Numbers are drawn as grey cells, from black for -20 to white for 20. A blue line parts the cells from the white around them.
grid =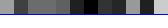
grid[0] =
5
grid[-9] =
-3
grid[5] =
-15
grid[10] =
-15

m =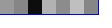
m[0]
4
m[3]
8

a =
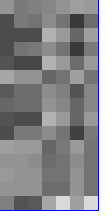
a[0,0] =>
3
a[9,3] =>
2
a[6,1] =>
-3
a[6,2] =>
-3
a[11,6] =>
-2
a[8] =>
[-7, -8, -8, 8, 4, -4, 4]
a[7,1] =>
-3
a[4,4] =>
4
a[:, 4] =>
[3, -2, 4, -2, 4, -2, 0, 1, 4, -2, -1, -2, -2, -3, 14]
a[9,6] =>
-1
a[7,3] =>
3
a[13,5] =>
3
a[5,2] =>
3
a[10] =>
[5, 4, 4, -4, -1, 4, -2]
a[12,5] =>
3
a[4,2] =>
-9
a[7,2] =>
-3
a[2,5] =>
-4
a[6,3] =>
2
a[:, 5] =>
[5, -11, -4, -11, -3, 5, -7, -4, -4, -10, 4, 2, 3, 3, 5]
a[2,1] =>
-8
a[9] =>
[-8, -1, -1, 2, -2, -10, -1]
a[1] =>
[-8, -1, -2, 2, -2, -11, -3]
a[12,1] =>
3
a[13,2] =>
3
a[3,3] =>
2

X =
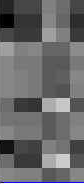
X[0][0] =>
-14
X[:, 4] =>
[-3, -4, 0, -4, -6, -5, -7, 11, -3, -3, -2, 12, -4]
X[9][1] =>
-1
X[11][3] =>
7
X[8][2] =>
-2
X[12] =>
[1, 0, 0, -6, -4, 1]
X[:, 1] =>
[-9, -12, -11, 0, -1, 0, 0, -11, -2, -1, -9, -11, 0]
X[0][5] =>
-9
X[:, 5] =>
[-9, -13, -11, 2, -1, 1, 0, -7, 0, 1, -10, -7, 1]
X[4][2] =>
-1
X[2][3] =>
5
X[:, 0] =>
[-14, -20, -9, 5, 1, 1, 1, -3, -2, 1, -17, -3, 1]
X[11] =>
[-3, -11, -11, 7, 12, -7]
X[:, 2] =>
[-9, -12, -11, 1, -1, -1, -1, -12, -2, -1, -10, -11, 0]

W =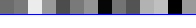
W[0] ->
-3
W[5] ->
-1
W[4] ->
-8

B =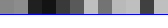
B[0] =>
1
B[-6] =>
10
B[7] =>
-2

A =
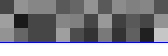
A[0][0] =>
-9
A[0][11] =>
-7
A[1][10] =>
-9
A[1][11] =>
3
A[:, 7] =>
[-6, 4, -1]
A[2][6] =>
-12
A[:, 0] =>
[-9, 5, 3]
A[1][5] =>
0
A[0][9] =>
0
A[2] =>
[3, -4, -9, -9, 5, -8, -12, -1, -12, -5, -15, 11]
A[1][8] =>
-10

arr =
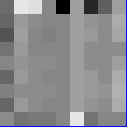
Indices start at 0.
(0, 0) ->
-3
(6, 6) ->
4
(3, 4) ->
1
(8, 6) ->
-2
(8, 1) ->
-2
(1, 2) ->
2
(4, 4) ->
1
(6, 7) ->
3
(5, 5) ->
5
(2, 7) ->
2
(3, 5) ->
5
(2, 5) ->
5
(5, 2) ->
2
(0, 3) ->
1
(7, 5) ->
5
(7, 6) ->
3
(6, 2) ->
2
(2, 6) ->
4
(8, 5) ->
16
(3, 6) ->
2
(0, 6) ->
-14

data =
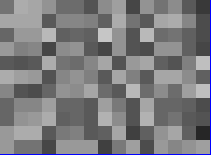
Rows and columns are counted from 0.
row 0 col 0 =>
-2
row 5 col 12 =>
6
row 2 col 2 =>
4
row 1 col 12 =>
7
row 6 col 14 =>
10
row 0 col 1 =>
7
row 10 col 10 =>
-8
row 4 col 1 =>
-7
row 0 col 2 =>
6
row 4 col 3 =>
7
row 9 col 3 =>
-6
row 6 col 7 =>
-3
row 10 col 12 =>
1
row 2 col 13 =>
-5
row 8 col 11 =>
-4
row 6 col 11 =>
2
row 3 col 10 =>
-8
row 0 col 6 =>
-7
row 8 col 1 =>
3
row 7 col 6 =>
-6
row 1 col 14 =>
-8
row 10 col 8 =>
-1
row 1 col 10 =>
-6
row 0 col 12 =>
2
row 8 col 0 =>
-4
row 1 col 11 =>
6
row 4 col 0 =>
-6
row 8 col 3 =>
7
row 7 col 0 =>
-4
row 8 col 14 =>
-7
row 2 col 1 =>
4
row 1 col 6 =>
0
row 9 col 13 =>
-5
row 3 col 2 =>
1
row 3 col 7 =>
-9
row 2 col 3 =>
9
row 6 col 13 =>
5
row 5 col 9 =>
0
